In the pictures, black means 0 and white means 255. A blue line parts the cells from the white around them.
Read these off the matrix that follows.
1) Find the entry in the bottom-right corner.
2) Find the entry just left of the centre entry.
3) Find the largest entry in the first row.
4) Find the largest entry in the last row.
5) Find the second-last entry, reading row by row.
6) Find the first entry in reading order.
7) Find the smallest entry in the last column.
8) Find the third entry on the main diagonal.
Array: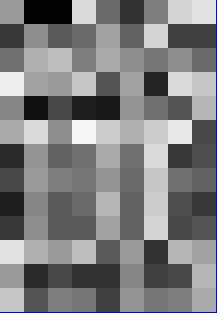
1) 169
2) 113
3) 225
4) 198
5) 126
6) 154
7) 57
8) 190

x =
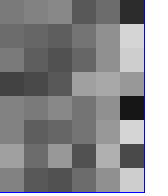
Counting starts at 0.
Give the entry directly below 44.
213
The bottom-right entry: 206
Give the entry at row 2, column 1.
94
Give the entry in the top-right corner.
44
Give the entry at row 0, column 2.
136
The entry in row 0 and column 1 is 130
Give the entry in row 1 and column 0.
108
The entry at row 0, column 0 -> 122
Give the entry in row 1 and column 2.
94
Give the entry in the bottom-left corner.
130

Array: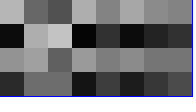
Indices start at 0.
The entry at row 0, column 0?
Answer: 182
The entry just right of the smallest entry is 49
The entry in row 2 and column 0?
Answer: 147
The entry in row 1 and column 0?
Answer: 12
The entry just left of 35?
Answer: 12
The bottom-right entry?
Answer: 75
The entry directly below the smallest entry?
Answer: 154
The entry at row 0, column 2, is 81
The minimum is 5
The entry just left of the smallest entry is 195

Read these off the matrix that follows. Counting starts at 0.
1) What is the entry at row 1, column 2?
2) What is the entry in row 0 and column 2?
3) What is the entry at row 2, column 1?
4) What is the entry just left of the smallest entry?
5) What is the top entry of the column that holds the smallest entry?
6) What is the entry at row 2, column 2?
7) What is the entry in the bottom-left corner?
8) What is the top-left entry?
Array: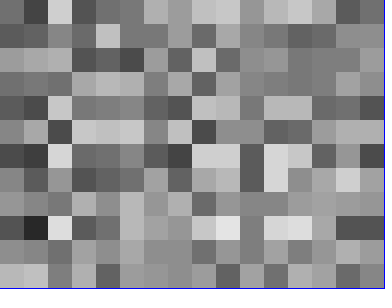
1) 134
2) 207
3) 168
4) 83
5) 68
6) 176
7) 184
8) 112

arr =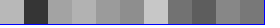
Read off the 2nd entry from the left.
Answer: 53
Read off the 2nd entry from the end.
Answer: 135
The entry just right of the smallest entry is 163

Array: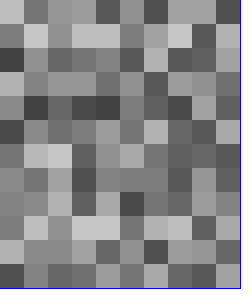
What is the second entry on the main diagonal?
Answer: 198
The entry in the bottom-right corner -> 163
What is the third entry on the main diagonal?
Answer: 103
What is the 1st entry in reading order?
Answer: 190
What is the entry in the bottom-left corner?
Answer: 80
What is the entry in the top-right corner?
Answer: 80
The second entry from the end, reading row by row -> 88
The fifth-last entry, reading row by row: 117
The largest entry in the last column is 177
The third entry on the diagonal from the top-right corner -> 88
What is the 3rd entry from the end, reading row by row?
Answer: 103
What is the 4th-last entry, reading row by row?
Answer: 169

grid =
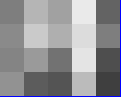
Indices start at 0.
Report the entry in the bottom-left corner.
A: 146
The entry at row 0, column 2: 161
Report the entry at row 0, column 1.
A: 181
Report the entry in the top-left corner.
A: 126
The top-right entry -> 99
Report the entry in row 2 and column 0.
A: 132

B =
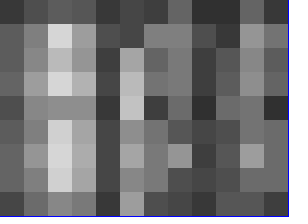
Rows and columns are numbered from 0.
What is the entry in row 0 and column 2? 92
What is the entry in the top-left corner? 56
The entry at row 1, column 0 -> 92
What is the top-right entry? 56
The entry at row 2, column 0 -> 92
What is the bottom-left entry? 70
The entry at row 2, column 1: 135
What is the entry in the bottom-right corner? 62
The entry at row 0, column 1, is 78
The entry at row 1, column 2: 214

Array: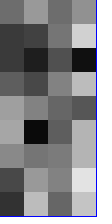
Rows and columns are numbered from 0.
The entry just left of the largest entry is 130
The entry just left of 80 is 30
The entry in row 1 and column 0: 58
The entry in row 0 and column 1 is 153
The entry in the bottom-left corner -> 50
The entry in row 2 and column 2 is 80
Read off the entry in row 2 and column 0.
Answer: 58
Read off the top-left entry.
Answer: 109
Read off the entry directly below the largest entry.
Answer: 196
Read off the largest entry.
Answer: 227
